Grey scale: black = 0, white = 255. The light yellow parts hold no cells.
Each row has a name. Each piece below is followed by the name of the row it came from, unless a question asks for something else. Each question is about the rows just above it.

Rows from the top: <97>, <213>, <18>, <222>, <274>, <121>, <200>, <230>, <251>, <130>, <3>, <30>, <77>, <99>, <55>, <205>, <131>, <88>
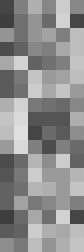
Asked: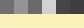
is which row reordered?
<213>
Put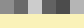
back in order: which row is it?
<30>
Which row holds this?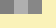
<97>

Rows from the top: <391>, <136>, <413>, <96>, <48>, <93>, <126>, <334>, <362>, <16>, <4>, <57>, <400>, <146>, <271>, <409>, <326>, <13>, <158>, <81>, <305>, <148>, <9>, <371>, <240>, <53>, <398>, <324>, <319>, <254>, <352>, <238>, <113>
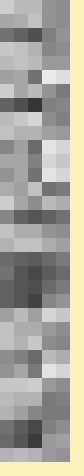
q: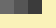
<238>
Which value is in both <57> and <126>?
[166]

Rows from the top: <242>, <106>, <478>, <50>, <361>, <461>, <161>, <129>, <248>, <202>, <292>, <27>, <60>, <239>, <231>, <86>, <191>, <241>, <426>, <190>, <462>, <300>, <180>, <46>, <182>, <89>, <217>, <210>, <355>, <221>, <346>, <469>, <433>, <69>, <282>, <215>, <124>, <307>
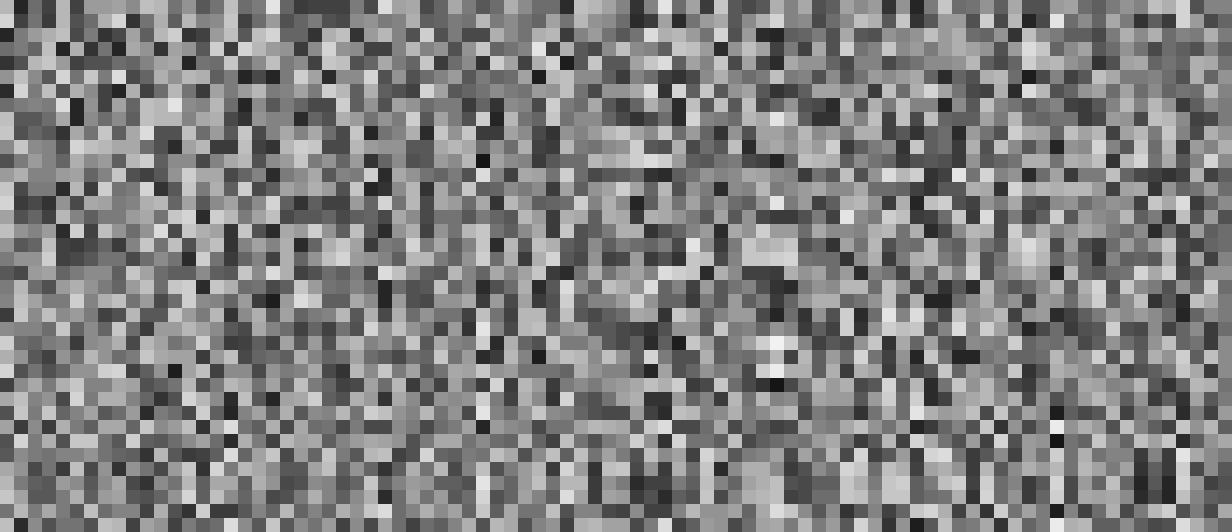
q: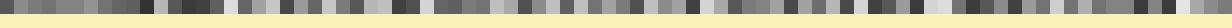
<433>
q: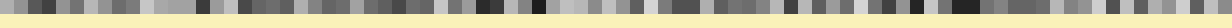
<89>
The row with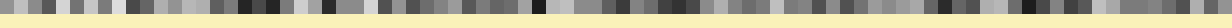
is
<461>
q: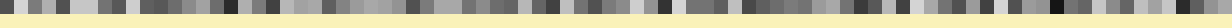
<469>
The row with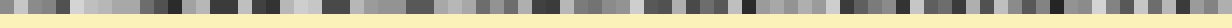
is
<292>

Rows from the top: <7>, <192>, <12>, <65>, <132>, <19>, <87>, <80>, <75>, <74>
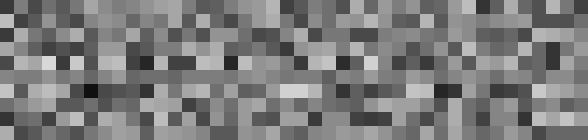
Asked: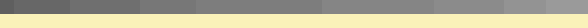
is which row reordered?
<19>
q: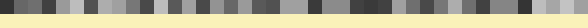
<75>
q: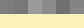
<19>
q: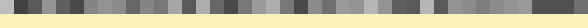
<192>
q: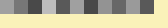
<75>
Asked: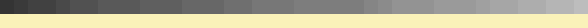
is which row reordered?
<65>
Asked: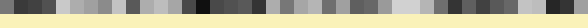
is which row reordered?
<87>

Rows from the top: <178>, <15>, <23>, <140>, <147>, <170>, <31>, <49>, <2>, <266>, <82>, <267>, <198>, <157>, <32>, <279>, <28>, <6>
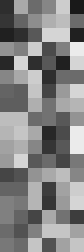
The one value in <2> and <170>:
[107]
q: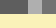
<49>
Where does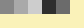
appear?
<170>
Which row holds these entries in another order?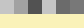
<6>
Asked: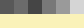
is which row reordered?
<267>
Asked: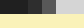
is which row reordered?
<23>
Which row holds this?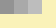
<198>

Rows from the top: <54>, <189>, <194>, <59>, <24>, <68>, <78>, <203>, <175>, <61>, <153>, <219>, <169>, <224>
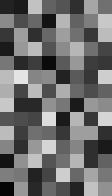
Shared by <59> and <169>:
[69]
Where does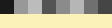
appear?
<59>
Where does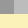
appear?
<59>
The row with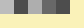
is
<78>
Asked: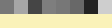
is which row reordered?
<169>
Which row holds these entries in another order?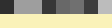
<61>

